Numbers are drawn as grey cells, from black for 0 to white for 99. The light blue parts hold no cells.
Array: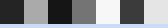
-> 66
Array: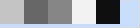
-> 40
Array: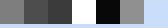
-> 30
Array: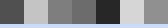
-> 76
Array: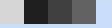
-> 12
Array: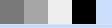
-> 65
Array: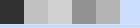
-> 75
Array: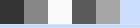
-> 52
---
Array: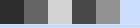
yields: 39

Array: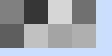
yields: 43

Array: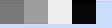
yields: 61

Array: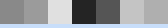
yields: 53

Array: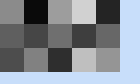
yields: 18

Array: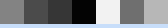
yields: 29

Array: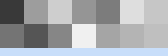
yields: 45

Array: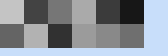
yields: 23

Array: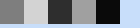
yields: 49
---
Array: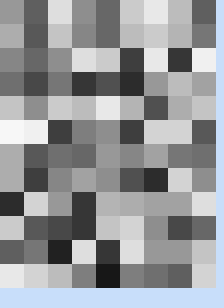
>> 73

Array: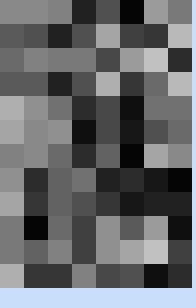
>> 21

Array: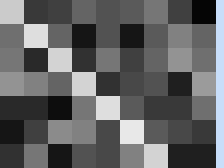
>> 8

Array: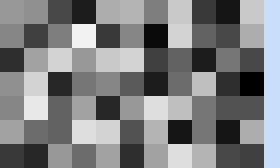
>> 59

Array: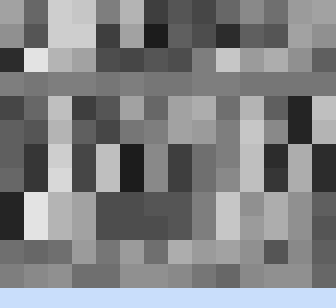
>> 56
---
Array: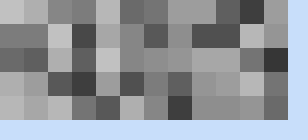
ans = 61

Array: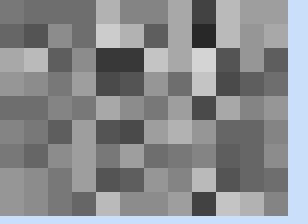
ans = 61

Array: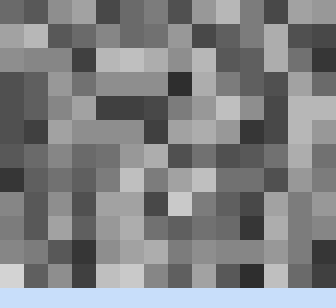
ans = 59

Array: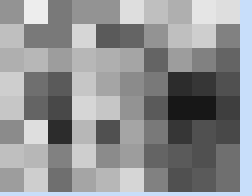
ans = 86

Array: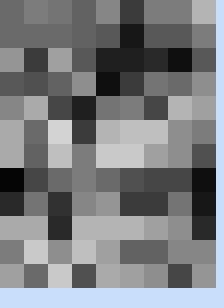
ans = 70

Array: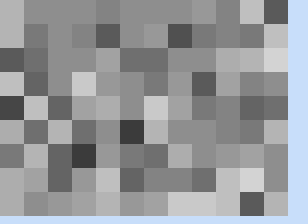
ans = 35

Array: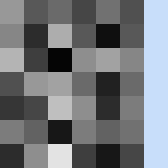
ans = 31
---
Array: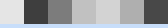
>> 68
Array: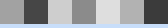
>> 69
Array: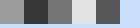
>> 88
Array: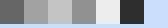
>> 92
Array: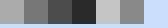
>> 77
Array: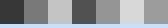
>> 84
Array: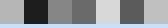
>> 35
